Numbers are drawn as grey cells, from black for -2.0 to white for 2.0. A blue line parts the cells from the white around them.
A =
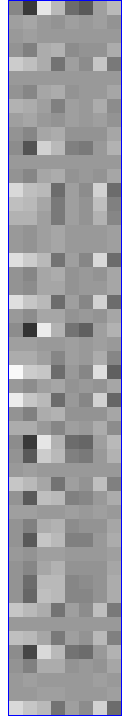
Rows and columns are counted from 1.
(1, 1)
0.1
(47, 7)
0.4
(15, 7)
1.0
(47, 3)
1.4
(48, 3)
0.7
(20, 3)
0.6
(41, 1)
0.3
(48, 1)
0.3
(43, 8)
0.7
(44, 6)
0.2
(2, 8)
0.3
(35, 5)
0.5
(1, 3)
1.6
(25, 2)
0.5
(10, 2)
0.1
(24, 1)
0.2
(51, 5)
0.5
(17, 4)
0.6
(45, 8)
0.4
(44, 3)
0.7
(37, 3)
0.4
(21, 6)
0.4
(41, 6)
0.3
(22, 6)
0.1
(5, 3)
0.7
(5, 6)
0.2
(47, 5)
-0.2
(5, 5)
0.5
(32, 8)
0.9
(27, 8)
-0.5
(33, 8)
0.8
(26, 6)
0.4
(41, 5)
0.3
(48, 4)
0.7
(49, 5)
0.4
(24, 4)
0.8
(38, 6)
0.3
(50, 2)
0.4
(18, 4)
0.6

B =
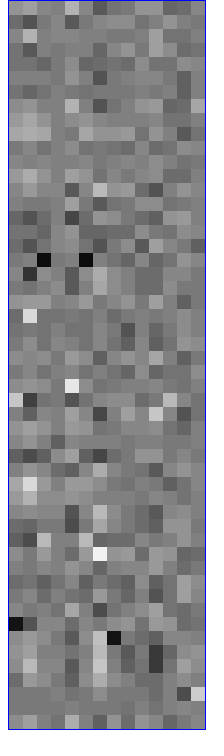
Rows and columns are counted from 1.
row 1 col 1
0.3
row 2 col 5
-0.6
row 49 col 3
0.2
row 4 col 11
0.5
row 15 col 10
0.2
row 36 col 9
0.0
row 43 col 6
-0.3
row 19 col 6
-1.8
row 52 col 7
-0.5
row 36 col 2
0.8
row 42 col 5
0.1
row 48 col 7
1.1
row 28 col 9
0.0
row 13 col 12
-0.3
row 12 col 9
0.1
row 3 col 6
0.0
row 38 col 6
-0.1
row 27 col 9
-0.4
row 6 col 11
0.1
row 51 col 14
0.0
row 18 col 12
0.1
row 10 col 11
0.3
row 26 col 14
-0.1
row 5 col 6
-0.4
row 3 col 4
0.1
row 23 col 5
-0.1
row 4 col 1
-0.2
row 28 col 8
-0.1
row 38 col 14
-0.1
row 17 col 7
-0.4
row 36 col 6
0.2
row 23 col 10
0.0
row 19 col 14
0.1
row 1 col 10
0.3
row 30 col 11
1.1
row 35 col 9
-0.2
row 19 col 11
-0.4
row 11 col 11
-0.3
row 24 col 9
-0.7

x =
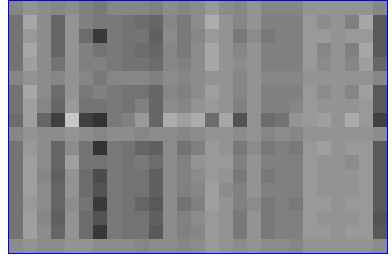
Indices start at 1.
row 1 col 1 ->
0.1
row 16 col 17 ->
-0.1
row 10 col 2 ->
0.3
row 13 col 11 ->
-0.5
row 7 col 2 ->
0.6
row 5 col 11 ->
-0.3
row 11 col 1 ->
-0.2
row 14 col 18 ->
0.3
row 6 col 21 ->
0.1
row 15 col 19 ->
-0.1
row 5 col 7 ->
0.0
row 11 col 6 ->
-0.2
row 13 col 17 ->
-0.1
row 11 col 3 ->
0.2
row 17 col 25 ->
0.4
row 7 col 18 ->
0.3
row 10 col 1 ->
0.1
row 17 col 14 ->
0.1
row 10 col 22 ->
0.3
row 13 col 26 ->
0.4
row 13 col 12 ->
0.2
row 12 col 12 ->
0.2
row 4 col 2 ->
0.6
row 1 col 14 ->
0.2
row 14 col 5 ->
0.3
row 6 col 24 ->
0.3
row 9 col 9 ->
0.0
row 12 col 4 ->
-0.4
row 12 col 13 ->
0.0
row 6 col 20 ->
0.1
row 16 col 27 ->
-0.7
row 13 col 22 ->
0.4
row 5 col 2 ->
0.5
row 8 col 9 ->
-0.2
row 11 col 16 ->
0.3
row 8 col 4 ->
-0.4
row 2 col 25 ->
0.0
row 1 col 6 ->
0.0
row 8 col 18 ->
0.3

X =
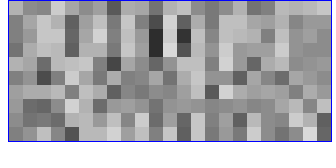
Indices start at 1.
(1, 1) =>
0.8
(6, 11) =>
0.6
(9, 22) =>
0.8
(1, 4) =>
1.2
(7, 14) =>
1.0
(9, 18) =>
0.9
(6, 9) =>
0.0
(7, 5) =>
0.0
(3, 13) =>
-1.2
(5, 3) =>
-0.3
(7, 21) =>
0.0
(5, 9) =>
0.6
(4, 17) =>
0.4
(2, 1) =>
0.0
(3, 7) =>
1.3
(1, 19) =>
0.0
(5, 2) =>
0.6
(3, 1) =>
0.0
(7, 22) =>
0.7
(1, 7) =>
0.5
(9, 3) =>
-0.1
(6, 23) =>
0.2
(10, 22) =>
1.4
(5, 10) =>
0.2
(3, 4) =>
1.1
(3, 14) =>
1.0
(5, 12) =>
0.3
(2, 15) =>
-0.1
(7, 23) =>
0.4
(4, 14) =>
0.9
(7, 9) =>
0.1
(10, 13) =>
-0.5
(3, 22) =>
0.5
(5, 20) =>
0.9
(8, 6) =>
0.8
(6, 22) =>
0.4
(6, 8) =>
0.7
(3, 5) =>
-0.4
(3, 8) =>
0.0

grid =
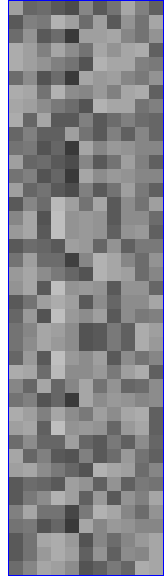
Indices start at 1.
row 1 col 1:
0.5
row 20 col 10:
-0.3
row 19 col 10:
-0.3
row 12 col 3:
-0.3
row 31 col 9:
0.4
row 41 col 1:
-0.3
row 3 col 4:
-0.3
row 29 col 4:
-0.4
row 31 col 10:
0.6
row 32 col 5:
0.5
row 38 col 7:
0.1
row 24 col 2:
0.1
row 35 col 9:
-0.5
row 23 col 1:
-0.4
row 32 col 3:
-0.4
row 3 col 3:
-0.6
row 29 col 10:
0.1
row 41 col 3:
0.6
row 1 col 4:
-0.6
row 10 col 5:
0.5
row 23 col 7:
0.5
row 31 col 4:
1.0
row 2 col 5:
0.5
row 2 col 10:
-0.2
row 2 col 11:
0.6
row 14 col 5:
-0.8
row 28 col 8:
0.3
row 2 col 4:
0.8
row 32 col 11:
-0.4
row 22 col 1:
-0.6
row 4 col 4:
0.6
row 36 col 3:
0.2
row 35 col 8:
0.3
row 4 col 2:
0.5
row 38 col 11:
0.1
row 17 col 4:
1.0
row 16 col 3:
-0.7
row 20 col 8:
0.6

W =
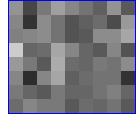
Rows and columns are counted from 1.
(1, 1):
0.3
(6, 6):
-0.3
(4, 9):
-0.7
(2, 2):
-1.2
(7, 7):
-0.2
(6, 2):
-1.3
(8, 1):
-0.3
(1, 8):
0.3
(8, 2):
0.1
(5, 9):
0.2
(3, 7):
0.2
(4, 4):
0.6
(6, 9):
-1.2
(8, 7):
-0.4
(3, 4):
-0.2
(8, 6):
-0.3
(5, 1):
0.4
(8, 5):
-0.6
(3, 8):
0.2
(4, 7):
-0.6
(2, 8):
-0.8
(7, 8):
0.0

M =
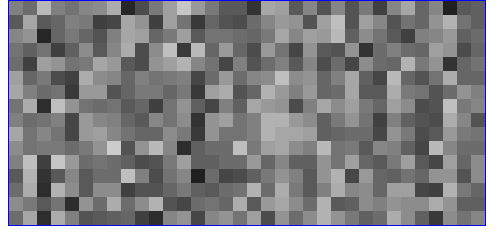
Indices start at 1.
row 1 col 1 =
0.0
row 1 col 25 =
-0.7
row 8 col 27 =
-0.4
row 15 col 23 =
0.8
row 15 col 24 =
-0.6
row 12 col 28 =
-0.1
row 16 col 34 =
0.1
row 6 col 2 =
-0.4
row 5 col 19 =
-0.3
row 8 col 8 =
-0.2
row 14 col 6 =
-0.6
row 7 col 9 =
-0.4
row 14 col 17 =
-0.2
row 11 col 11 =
0.9
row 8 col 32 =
1.0
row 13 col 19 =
-0.1
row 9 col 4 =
0.0
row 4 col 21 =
-0.9
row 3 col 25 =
-0.5
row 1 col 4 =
0.0
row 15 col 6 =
0.3
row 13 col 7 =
-0.3
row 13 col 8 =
-0.3
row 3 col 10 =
0.5
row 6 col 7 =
0.2
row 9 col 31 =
-0.8
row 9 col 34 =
-0.7
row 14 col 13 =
-0.1
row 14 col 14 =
-0.5
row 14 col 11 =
-0.7
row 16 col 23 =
0.8
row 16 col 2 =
0.6
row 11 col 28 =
0.0
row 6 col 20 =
1.0
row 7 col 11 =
-0.1
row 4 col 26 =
-1.2
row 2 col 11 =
-1.0
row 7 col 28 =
0.7
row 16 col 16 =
0.3
